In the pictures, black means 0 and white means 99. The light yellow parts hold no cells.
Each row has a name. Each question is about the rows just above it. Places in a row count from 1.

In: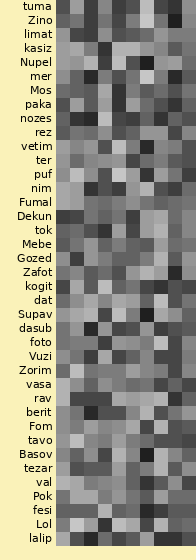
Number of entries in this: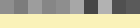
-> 10
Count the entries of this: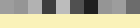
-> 10

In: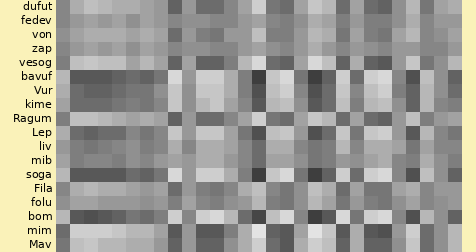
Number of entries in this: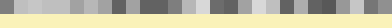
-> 28
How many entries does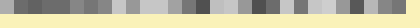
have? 29

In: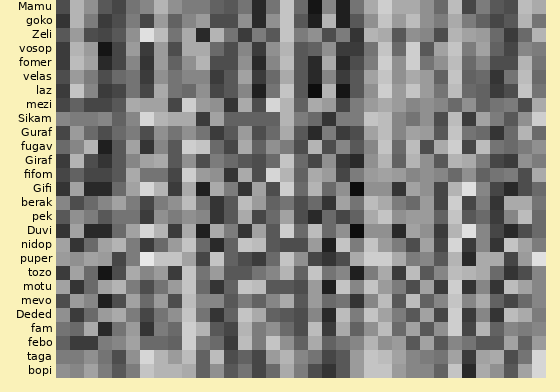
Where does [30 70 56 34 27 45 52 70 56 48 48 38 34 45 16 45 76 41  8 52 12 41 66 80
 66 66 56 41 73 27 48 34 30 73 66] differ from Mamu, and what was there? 22, [45]
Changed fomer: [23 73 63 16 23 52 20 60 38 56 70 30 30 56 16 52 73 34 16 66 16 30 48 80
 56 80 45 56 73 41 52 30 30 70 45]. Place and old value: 5, [27]
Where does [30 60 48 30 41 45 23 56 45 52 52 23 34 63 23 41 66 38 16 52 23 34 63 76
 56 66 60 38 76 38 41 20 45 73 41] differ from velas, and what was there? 18, [34]
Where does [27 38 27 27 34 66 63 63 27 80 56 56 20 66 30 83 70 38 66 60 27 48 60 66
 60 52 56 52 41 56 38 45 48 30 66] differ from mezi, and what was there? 11, [60]
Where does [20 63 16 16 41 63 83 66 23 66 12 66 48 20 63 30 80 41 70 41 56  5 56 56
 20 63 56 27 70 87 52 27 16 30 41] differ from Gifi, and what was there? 8, [70]

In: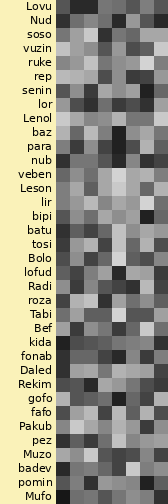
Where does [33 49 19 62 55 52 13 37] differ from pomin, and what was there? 4, [59]
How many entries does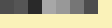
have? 7
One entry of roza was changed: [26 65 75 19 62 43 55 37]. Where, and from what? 2, [69]

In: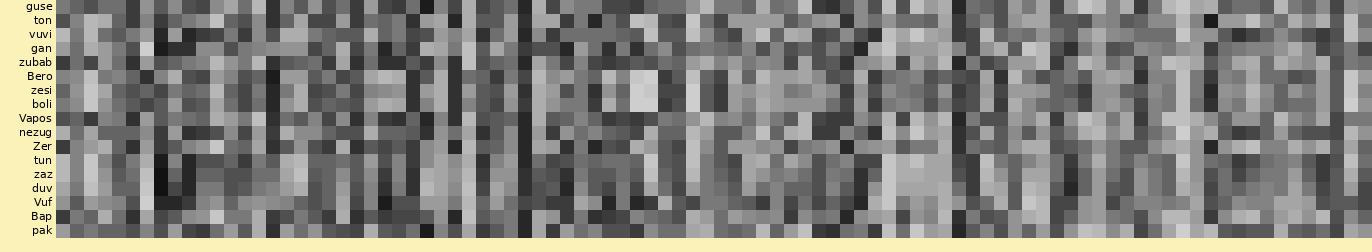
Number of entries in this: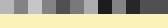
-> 12
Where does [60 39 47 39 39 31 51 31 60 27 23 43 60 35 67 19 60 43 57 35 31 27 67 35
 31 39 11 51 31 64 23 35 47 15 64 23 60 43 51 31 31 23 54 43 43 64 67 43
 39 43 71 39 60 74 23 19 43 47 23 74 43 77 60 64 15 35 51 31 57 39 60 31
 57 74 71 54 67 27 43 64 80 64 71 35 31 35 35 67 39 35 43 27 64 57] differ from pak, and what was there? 26, [43]
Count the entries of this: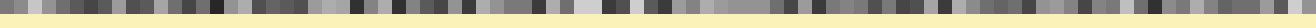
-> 94

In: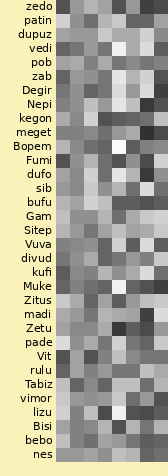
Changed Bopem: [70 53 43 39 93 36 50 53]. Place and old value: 5, [97]
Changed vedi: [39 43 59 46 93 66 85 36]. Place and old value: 2, [46]
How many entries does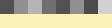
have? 8
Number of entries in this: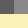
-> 2
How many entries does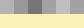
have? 6
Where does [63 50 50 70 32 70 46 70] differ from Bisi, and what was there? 3, [53]
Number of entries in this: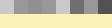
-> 8

